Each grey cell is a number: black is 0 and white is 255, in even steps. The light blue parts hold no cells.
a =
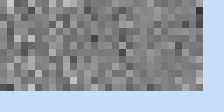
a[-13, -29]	140
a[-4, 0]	133
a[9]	[133, 171, 114, 152, 171, 127, 132, 156, 112, 169, 113, 146, 136, 149, 120, 124, 159, 135, 97, 121, 127, 134, 129, 116, 124, 134, 125, 123, 123]
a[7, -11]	155
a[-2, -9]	126
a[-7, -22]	150
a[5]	[131, 98, 183, 131, 188, 113, 138, 132, 152, 110, 116, 124, 116, 68, 124, 112, 127, 87, 123, 142, 132, 122, 116, 128, 120, 115, 112, 136, 108]
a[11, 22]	140
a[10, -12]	118
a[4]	[137, 88, 144, 141, 109, 116, 115, 161, 117, 140, 111, 142, 117, 139, 123, 141, 120, 98, 111, 116, 138, 115, 149, 114, 137, 142, 148, 138, 128]
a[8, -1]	160
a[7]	[112, 131, 118, 86, 136, 116, 113, 175, 127, 113, 121, 125, 126, 125, 121, 124, 123, 75, 155, 133, 132, 149, 139, 120, 125, 102, 151, 117, 113]
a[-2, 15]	132
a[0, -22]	179
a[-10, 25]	119
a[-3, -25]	104
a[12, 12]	140
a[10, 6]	111
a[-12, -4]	137
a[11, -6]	131
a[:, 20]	[130, 134, 138, 136, 138, 132, 135, 132, 126, 127, 115, 126, 132]
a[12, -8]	89
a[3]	[157, 103, 136, 136, 134, 120, 129, 99, 170, 97, 154, 109, 126, 137, 117, 126, 122, 154, 161, 132, 136, 131, 103, 127, 112, 119, 83, 120, 74]
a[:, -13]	[149, 113, 95, 122, 120, 127, 114, 123, 134, 159, 114, 152, 138]
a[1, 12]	83
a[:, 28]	[161, 53, 84, 74, 128, 108, 122, 113, 160, 123, 162, 184, 121]
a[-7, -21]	143
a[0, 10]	171
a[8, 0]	119
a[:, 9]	[186, 124, 95, 97, 140, 110, 113, 113, 159, 169, 160, 113, 96]

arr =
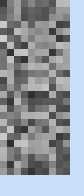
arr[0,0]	58
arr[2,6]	82
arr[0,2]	158
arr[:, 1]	[127, 118, 128, 107, 79, 116, 188, 52, 194, 156, 169, 172, 147, 91, 56, 83, 132, 115, 196, 107, 47, 128, 126, 58, 100]
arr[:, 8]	[183, 153, 148, 65, 143, 56, 187, 116, 183, 160, 108, 187, 166, 88, 87, 78, 143, 82, 179, 58, 87, 86, 89, 82, 95]
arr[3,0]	200
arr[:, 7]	[84, 108, 140, 170, 59, 159, 142, 56, 166, 113, 179, 114, 85, 173, 89, 172, 78, 180, 159, 162, 68, 152, 177, 128, 155]
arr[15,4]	86
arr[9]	[115, 156, 109, 148, 181, 172, 179, 113, 160, 164]
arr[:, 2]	[158, 161, 150, 99, 187, 96, 89, 193, 77, 109, 81, 98, 107, 147, 185, 131, 122, 98, 72, 98, 190, 109, 96, 173, 150]
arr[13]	[168, 91, 147, 92, 47, 71, 66, 173, 88, 74]
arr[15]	[176, 83, 131, 150, 86, 114, 123, 172, 78, 72]
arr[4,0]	93
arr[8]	[115, 194, 77, 50, 157, 123, 88, 166, 183, 159]
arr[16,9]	158
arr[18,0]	119
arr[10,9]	81
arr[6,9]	177
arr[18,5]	132
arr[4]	[93, 79, 187, 169, 147, 135, 148, 59, 143, 167]
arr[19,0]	202
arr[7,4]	148
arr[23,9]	93
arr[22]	[178, 126, 96, 134, 82, 126, 121, 177, 89, 75]
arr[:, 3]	[103, 84, 77, 158, 169, 160, 67, 198, 50, 148, 95, 104, 157, 92, 115, 150, 176, 133, 53, 165, 195, 170, 134, 137, 83]

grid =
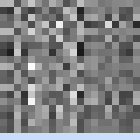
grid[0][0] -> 181
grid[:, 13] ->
[146, 126, 167, 75, 152, 101, 138, 125, 148, 149, 134, 104, 137, 158, 174, 100, 107, 138, 127]
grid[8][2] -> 136
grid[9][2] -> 94
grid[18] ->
[97, 79, 162, 97, 119, 124, 138, 95, 129, 145, 158, 81, 116, 127, 121, 122, 123, 98, 92, 122]
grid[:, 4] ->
[198, 62, 196, 78, 211, 124, 95, 126, 155, 252, 145, 78, 220, 197, 246, 118, 128, 175, 119]
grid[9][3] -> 120
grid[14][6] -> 98
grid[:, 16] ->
[134, 132, 164, 57, 140, 85, 144, 123, 142, 130, 126, 100, 119, 152, 163, 86, 95, 128, 123]
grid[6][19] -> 152
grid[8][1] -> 109
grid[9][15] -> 121
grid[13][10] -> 221
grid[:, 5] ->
[146, 90, 125, 154, 148, 154, 97, 128, 122, 176, 133, 123, 170, 135, 145, 152, 152, 146, 124]
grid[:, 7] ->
[173, 82, 116, 80, 175, 91, 87, 52, 126, 151, 93, 96, 149, 88, 126, 86, 66, 90, 95]
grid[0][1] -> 184
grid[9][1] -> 170
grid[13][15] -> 80
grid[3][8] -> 240
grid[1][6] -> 135
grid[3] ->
[108, 106, 164, 149, 78, 154, 197, 80, 240, 103, 95, 177, 59, 75, 88, 217, 57, 163, 123, 41]
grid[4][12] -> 153
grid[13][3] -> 50
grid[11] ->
[98, 91, 161, 128, 78, 123, 159, 96, 167, 141, 123, 120, 96, 104, 117, 160, 100, 127, 109, 90]
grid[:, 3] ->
[149, 89, 70, 149, 141, 125, 80, 53, 100, 120, 86, 128, 135, 50, 64, 120, 92, 76, 97]
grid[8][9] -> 138

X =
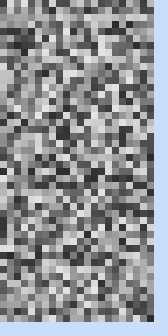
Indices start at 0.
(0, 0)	60
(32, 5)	190
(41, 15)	79
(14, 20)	122
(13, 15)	112
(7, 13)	89
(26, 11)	116
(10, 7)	164
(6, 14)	224
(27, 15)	89
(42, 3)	174
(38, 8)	225
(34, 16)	162
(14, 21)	124
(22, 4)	157
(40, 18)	106
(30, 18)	150
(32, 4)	96
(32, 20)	53
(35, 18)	63
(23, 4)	126
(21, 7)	156
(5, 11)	184
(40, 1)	194
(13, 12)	80
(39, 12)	175
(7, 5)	165
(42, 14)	56
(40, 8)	167
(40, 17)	184
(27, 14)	227
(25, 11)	208
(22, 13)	178
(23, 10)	185
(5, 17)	134
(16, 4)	137
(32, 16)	207
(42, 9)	150

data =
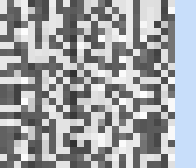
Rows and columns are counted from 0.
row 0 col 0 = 231
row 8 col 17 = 251
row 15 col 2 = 225
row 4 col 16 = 239
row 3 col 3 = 118
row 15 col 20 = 222
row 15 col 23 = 76
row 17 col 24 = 223
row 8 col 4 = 225
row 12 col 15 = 93
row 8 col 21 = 91
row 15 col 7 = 237
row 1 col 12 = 213
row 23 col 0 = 91
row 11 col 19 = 94
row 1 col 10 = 91
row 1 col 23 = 69
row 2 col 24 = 91
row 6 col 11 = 249
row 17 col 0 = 231
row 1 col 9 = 96
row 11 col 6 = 207
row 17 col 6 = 225
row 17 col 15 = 74
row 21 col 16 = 214
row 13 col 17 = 92
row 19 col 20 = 121
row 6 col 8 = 91
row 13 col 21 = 223
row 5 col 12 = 76
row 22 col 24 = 249
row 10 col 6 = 219
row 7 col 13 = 224
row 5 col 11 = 208
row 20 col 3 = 233
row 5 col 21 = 91
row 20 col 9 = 89
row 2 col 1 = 106
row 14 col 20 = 115
